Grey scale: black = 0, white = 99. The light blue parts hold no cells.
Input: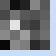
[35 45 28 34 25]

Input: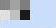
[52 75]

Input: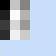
[ 0 97 59]

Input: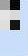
[63 84]

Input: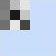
[48 10 26]

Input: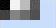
[ 2 51]

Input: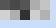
[33 68]

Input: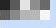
[14 53]

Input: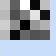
[76 30  0 32]
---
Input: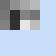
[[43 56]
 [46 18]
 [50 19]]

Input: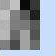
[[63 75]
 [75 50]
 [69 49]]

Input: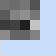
[[44 42]
 [35 51]
 [23 25]]

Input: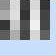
[[55 84]
 [66 86]
 [21 78]]

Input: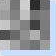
[[66 46]
 [61 50]
 [77 60]]

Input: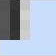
[[32 21]
 [33 19]
 [33 19]]

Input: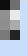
[[ 5 43]
 [56 91]
 [55 66]]

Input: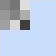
[[52 46]
 [59 51]
 [62 84]]

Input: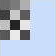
[[41 47]
 [24 78]
 [75 14]]
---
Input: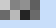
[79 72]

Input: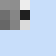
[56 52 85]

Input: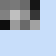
[45 74 41]

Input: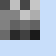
[29 51 43 10]

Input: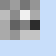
[52 54 50 76]

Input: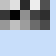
[75  1 61]

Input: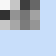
[96 57 48]
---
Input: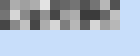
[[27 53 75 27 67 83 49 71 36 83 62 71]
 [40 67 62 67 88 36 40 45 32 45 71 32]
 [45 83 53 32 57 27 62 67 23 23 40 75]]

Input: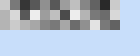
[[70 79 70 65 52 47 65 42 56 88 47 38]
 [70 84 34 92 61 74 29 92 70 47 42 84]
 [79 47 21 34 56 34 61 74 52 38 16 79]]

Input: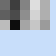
[[73  5 64 77 60]
 [37 29 55 82 68]
 [42 24 51 86 68]]

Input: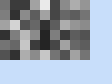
[[45 40 77 23 14 27 63 40 36]
 [19 49 72 54 14 49 23 36 32]
 [32 19 67 54 77 45 32 63 45]
 [49 19 54 36 63 27 40 36 45]
 [63 82 32 40 19 36 67 58 54]
 [45 23 23 63 91 27 54 67 58]]

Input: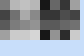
[[62 79 79 83  9 57 17 79]
 [48 71 75 71  9 40 21 62]
 [26 44 66 53 21 21 30 26]
 [35 48 53 57 35 35 40 44]]

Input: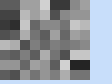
[[22 18 77 40 53 53 45 77 72]
 [26 26 72 62 72 31 53 58 58]
 [31 36 67 45 36 62 40 62 58]
 [36 36 62 62 81 22 22 53 62]
 [36 31 58 45 58 49 67 45 45]
 [40 36 49 36 67 45 31 77 77]
 [58 58 40 62 58 36 81 14 14]
 [72 67 31 49 40 49 45 49 53]]

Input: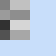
[[19 83 83]
 [50 75 75]
 [32 65 65]
 [60 55 55]]

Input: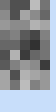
[[64 45 73 50 59]
 [64 31 69 64 59]
 [54 31 64 54 40]
 [35 50 59 54 23]
 [59 54 54 69 64]
 [45 50 35 27 50]
 [45 31 31 73 45]
 [40 40 27 19 45]
 [31 69 23 40 45]]

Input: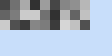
[[39 48 79 79 44 19 71 39 75]
 [27 44 66 19 61 27 52 56 71]
 [79 31 23 52 48 23 83 75 31]]
